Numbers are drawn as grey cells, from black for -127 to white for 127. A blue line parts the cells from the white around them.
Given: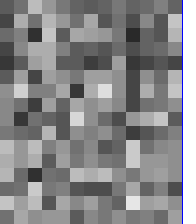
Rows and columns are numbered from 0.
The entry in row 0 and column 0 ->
-36
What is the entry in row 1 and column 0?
-58
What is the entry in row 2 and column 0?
-20
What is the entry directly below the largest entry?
-7
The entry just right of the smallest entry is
-28
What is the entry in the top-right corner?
-28
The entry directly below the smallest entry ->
-50
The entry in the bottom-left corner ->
-14
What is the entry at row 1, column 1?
45
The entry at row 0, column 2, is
60
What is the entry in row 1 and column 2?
-14
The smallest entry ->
-86
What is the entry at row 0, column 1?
-14
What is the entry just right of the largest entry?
31
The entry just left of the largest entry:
-28
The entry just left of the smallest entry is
-7
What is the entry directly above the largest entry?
39
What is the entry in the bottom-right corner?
31
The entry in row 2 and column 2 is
-79

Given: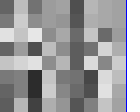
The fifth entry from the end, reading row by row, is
21
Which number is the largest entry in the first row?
61
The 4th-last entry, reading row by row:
-42
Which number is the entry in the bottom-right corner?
34
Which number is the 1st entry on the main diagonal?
-27
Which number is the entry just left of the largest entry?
68
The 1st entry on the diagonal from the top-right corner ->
34
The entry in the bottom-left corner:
-34
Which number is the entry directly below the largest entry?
-48
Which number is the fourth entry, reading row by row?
28
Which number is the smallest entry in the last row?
-62
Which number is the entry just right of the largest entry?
13
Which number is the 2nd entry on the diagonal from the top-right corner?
40
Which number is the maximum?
103
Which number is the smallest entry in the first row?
-48
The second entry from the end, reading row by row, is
68
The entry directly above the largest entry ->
13
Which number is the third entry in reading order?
-13

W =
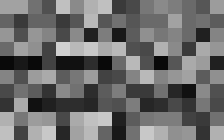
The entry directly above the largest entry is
-54
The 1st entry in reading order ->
34
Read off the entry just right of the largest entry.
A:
57
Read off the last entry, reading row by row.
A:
49
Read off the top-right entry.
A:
28
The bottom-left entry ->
64
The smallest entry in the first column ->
-118
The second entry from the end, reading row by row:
-76
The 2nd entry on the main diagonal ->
-69
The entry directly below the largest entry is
-110
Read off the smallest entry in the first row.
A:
-69
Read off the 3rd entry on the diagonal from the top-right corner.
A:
-21
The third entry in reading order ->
-14
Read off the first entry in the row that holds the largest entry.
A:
-21
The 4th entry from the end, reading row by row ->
16

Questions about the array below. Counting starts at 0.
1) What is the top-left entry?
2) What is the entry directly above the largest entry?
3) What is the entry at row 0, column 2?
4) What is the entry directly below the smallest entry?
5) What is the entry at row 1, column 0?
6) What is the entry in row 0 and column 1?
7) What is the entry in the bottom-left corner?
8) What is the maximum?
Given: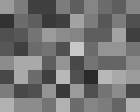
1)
27
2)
5
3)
-63
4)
-47
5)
-77
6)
-3
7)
49
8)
71

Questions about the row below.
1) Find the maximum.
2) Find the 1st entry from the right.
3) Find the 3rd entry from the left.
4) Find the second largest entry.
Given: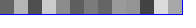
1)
91
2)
40
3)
-48
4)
75
